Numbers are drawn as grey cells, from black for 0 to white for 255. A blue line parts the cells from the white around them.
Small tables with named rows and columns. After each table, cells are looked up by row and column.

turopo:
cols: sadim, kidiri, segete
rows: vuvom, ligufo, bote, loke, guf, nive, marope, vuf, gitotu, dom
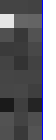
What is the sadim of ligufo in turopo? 229
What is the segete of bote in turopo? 82
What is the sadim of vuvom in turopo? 68
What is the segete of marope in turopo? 63
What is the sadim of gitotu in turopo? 82
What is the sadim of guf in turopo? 67
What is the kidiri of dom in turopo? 57
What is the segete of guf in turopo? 66
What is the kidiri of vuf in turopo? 63
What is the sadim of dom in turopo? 80
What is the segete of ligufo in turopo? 100
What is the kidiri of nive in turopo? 68
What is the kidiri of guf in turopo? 51
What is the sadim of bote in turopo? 80
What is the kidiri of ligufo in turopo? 102
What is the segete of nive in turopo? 68
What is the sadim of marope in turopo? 70
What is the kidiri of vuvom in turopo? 68
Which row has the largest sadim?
ligufo

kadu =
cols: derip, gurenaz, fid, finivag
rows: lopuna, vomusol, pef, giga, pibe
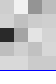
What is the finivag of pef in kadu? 212
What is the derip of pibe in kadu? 217
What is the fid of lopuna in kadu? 148
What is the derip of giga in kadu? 190
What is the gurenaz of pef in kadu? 164
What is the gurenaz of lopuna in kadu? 241
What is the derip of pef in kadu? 41
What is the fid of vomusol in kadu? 204

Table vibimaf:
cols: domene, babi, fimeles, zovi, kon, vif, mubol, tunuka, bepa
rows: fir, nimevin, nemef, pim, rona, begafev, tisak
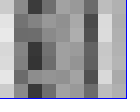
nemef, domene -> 233
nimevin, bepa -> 173
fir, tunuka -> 189
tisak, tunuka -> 189
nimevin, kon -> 144
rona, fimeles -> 52
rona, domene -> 218
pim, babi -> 132
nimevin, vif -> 169
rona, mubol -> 96
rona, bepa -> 181
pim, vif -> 155
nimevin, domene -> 227
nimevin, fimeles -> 131
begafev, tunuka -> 217
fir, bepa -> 177
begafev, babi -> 107
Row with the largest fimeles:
begafev

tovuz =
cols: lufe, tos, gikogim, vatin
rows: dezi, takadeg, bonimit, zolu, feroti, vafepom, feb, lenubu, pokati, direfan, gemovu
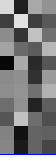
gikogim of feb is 112
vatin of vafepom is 154
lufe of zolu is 163
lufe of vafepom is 138
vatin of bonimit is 112
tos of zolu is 106
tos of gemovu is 26
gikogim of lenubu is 35
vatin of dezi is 146
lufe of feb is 141
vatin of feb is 177
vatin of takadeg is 89

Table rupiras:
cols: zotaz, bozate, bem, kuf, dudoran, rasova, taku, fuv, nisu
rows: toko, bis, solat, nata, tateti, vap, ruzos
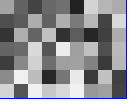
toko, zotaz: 163
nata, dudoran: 236
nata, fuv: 80
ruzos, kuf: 200
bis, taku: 183
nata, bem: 217
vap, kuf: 39
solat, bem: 100
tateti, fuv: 57
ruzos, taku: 152
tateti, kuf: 110
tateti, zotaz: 61
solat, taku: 38
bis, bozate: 90
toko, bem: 67
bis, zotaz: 78
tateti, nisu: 182
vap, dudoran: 118
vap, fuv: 193

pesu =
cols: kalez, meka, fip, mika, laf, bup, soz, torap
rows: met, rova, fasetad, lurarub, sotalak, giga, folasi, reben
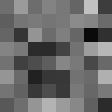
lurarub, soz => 158
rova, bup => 139
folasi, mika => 77
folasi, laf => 57
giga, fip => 33
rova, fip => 122
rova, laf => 121
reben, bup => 136
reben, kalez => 88
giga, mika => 55
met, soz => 193
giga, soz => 107
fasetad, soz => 10

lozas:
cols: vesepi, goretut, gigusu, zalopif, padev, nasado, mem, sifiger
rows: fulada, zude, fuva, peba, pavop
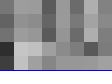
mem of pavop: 153
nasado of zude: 121
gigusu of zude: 140
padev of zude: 154
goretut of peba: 197
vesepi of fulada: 118
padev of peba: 139
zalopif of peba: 159
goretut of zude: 145

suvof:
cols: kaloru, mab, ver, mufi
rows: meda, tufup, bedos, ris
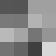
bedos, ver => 117
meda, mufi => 160
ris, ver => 63
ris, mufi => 216
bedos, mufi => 149
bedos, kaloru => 185
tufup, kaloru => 121
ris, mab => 100
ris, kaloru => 115
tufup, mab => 119
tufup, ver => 179
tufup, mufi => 163
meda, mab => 84
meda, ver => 160
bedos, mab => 165
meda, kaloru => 85

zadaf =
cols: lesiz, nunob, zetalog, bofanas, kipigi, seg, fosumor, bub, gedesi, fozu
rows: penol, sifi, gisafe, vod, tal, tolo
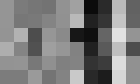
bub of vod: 90
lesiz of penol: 149
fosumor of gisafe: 15
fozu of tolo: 144
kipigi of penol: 146
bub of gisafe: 101
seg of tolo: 201
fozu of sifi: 100
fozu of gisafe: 148
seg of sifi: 185
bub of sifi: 53
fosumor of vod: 33

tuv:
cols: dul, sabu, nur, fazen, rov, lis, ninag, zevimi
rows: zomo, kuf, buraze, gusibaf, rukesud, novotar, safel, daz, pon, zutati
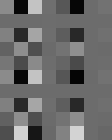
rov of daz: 94
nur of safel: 108
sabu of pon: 142
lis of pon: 142
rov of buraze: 93
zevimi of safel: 108
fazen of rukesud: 109
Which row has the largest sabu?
zutati

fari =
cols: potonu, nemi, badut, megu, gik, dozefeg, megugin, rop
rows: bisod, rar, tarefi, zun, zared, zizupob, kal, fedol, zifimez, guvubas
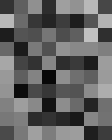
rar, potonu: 184
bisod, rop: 71
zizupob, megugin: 95
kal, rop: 173
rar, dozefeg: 29
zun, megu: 81
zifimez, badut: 44
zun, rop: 127
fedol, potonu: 129
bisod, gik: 159
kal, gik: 86
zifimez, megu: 51
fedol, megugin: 36
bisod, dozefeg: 146
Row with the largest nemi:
fedol

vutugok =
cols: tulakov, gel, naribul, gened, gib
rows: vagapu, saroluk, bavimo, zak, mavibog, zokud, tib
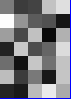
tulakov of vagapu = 124
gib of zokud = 197
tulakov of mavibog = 110
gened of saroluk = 81
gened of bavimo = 9
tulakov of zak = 34
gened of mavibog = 113
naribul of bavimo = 193
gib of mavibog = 195
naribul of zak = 77

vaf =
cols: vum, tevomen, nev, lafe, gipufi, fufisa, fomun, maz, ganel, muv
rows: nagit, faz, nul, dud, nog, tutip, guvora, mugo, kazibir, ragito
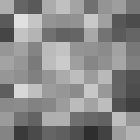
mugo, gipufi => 156
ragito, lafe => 101
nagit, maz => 148
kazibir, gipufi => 176
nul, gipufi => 98
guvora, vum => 94
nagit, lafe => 172
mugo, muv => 63
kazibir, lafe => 175
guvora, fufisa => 139
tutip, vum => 150
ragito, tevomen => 58
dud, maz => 139
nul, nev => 180
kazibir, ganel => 190
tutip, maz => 185
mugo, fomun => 163
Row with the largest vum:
nagit

